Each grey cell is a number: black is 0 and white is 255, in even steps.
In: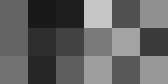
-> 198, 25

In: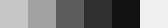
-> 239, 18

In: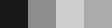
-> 206, 25

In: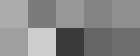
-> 205, 59

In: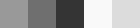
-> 249, 52

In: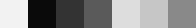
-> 242, 10

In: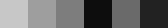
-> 199, 13
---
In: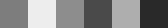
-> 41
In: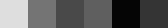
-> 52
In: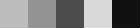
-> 17
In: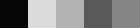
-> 134
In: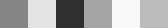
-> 187
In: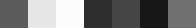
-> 112
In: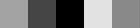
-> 136
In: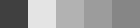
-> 134
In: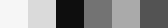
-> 83
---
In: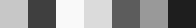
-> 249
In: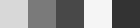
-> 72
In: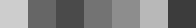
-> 74
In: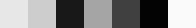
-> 24
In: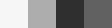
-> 47
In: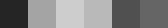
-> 205
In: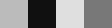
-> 223
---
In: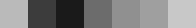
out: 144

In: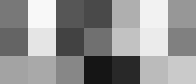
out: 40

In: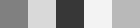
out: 55

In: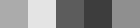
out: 92

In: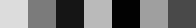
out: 2

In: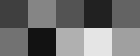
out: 176
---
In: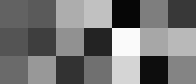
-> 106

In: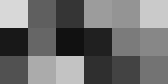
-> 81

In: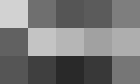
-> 85

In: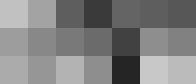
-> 171

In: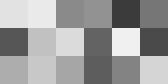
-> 173

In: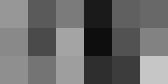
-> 143
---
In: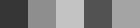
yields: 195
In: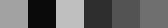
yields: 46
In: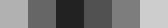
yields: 81
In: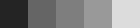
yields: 126
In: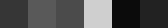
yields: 207
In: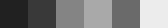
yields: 169
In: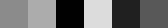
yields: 220
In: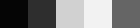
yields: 209
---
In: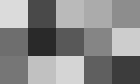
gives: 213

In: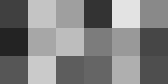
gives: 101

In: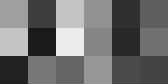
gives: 151

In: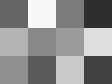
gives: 89

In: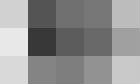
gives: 126

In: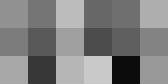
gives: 201
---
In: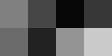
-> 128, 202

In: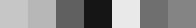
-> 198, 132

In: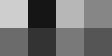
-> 206, 85

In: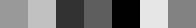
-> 153, 130

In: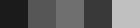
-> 27, 192

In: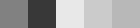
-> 129, 184

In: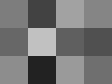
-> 125, 111
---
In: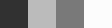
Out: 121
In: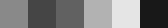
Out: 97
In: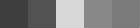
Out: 216
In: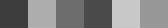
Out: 109
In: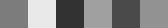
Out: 50
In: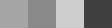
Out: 206
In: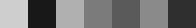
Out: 176
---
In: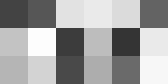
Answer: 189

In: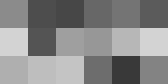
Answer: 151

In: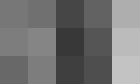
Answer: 56

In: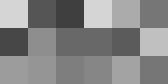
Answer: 104

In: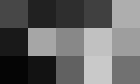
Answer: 136

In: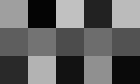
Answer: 76

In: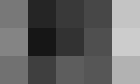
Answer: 50

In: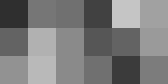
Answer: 86

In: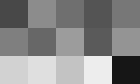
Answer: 156
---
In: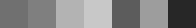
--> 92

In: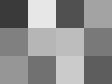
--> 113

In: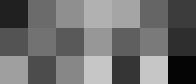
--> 53

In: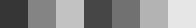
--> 113

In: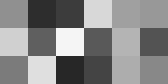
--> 68

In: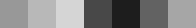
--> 29

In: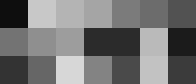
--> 74

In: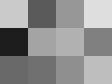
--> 112

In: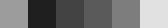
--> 90

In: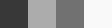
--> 172
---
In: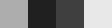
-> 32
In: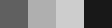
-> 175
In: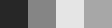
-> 133
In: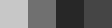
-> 112
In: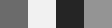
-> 241
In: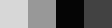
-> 152
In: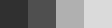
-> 79
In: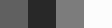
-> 40
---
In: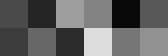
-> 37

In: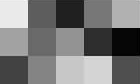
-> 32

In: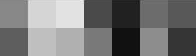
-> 33

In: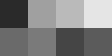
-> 69

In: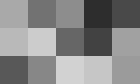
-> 66

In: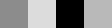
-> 140

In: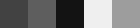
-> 66

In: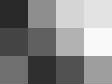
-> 47
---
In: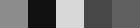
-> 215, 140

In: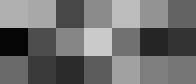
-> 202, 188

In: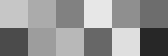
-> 231, 223

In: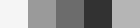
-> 245, 181

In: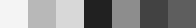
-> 244, 216

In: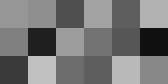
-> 193, 185

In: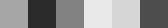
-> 233, 214
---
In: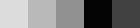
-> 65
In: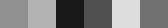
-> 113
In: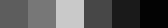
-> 3
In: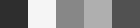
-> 81
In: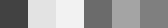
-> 127
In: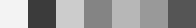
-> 85
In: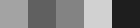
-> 30
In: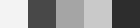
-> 45
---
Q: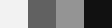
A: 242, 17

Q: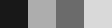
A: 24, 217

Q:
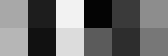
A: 168, 119

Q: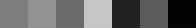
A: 126, 4

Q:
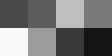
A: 72, 20

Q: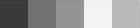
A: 59, 186
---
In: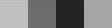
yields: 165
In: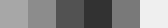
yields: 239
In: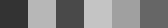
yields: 102
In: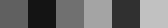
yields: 193
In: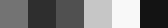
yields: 19
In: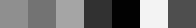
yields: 78
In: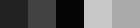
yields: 170
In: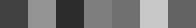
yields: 98
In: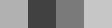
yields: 198
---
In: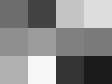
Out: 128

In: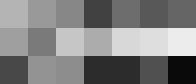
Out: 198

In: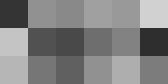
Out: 73

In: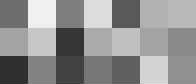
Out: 54

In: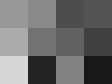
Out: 98

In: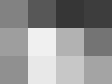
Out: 178

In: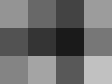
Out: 26

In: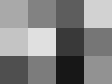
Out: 57

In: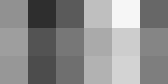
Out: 119
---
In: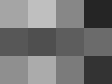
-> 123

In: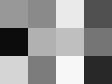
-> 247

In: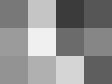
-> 213

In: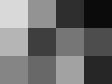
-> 162

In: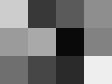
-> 42

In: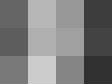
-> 133
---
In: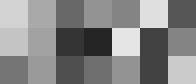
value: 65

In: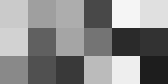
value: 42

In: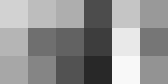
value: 233

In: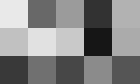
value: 22

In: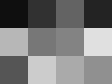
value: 131

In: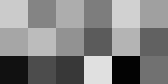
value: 180
